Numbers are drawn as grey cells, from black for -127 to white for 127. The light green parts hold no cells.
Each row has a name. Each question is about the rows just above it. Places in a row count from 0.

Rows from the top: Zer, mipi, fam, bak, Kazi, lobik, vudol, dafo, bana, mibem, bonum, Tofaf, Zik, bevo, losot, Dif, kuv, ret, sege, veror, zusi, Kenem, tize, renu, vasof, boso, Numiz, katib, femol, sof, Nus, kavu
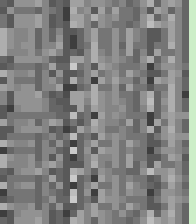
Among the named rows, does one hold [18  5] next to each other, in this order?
yes
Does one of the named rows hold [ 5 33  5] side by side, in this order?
yes
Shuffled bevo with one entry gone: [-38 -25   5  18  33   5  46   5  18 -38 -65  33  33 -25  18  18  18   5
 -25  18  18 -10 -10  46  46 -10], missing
[-50]
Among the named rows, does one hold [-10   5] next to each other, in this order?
yes
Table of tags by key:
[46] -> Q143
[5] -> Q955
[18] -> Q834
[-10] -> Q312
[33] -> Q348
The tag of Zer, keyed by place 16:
Q312
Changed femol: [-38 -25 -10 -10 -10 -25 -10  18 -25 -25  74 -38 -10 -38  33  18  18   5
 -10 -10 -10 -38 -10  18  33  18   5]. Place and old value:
11, [-25]
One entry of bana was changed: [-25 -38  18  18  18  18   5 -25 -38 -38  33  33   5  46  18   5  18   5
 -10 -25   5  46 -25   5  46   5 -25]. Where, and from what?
20, [18]

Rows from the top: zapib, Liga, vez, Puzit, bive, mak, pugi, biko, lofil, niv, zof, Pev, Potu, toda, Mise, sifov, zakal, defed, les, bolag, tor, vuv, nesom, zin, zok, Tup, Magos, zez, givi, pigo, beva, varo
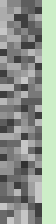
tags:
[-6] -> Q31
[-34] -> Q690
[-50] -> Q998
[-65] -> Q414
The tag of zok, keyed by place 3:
Q998
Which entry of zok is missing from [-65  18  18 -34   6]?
[-50]

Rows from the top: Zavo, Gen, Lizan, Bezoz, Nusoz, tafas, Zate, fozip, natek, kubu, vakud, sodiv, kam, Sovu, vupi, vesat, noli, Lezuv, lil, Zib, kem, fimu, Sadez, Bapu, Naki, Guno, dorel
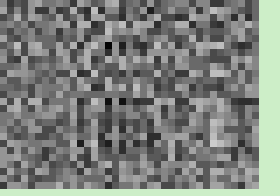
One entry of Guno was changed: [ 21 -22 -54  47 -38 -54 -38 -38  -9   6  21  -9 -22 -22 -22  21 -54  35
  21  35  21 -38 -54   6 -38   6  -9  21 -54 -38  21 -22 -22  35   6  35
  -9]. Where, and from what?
3, [35]
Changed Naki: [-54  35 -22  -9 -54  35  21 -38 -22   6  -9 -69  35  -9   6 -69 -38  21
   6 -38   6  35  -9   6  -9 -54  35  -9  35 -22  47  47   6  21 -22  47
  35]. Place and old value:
29, [-38]
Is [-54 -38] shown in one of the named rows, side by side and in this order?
yes
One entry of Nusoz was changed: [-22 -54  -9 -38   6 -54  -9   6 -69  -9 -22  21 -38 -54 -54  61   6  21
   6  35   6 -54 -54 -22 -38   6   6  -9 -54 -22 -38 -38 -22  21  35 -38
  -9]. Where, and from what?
3, [-22]

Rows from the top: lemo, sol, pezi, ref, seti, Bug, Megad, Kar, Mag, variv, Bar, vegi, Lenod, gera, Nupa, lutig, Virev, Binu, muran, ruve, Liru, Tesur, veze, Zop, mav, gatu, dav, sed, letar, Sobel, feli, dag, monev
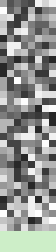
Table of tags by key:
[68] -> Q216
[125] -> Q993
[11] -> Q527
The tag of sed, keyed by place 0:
Q216
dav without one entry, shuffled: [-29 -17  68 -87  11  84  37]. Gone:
[24]
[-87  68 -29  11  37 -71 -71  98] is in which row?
Bar

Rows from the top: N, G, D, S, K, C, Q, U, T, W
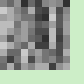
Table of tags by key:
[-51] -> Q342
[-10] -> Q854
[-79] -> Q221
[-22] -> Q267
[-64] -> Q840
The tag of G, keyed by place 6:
Q840
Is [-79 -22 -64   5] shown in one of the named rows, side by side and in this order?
yes
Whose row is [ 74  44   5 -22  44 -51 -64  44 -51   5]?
G
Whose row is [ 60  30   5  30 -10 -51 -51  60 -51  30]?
K
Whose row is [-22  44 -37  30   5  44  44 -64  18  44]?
W

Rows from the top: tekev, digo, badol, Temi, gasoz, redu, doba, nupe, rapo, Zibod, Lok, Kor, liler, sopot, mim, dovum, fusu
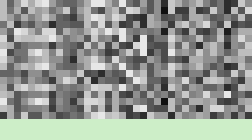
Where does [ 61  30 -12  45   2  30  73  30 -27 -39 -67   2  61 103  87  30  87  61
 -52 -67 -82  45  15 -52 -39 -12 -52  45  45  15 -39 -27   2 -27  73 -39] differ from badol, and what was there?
34, [61]
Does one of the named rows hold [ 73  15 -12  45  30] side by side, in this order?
no

